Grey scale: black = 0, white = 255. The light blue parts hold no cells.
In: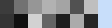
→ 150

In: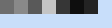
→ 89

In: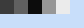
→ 12

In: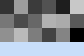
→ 59

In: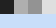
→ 147

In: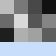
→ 72
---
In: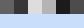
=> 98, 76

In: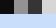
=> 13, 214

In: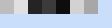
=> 189, 167

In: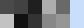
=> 74, 150

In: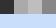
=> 49, 135

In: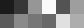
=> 27, 173

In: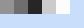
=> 147, 252
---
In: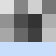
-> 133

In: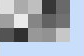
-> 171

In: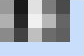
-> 25

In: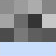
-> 156

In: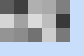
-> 63

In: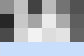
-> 193

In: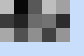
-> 8

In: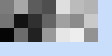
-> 167

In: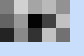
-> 209

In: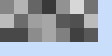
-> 179
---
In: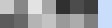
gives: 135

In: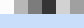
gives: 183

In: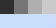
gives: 118

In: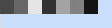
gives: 102

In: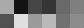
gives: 19

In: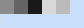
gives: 100

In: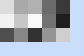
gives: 169
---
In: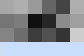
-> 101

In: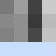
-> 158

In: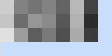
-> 100

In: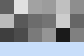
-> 156

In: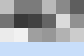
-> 185

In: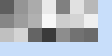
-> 128

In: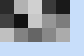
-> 208

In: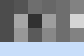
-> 103
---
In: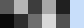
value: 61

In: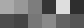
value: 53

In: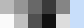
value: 104

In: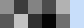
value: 131

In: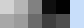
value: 129

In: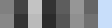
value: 93

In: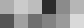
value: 44

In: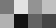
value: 227

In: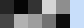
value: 51
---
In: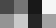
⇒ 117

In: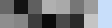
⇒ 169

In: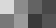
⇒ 139

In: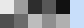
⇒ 45

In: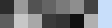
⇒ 122

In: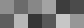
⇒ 163
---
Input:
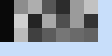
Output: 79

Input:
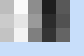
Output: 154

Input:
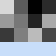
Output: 119

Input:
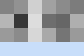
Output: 110

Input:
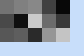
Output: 202

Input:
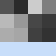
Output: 152
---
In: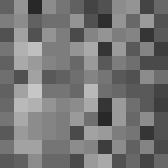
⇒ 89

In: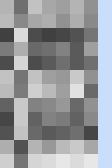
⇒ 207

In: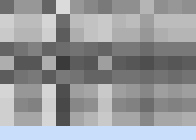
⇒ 207

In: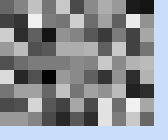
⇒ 153

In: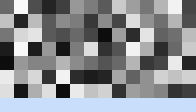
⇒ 222

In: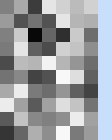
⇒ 53

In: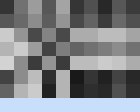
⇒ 99

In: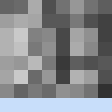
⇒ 136
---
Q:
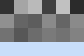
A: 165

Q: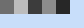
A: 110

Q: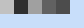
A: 97

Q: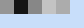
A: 149

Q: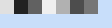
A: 177

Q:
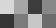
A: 166

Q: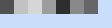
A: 157

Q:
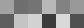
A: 196

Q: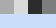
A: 125
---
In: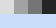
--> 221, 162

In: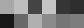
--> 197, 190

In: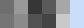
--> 201, 167

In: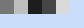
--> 218, 190

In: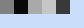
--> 198, 169

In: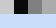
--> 202, 171

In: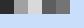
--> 217, 161

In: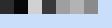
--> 209, 179

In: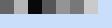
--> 202, 181

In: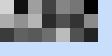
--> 211, 188
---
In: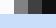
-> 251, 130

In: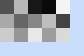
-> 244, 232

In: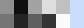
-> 251, 222

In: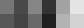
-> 229, 210

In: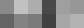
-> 193, 179

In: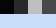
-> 191, 72

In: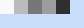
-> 249, 187

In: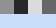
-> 219, 145

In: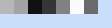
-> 251, 183
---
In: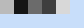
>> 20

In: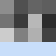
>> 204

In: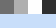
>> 110

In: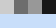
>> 204

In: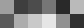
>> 201

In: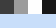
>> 61

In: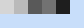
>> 186
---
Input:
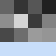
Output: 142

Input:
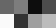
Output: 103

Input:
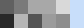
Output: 96

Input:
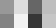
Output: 152

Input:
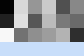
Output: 32

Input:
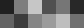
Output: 32

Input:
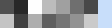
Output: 80

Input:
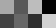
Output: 169

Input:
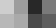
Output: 206

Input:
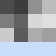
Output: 125
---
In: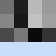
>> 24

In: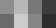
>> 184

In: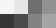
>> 231

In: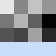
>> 181

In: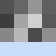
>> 164

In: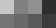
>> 129

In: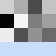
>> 245

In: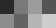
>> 121

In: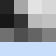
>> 52

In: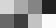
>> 169
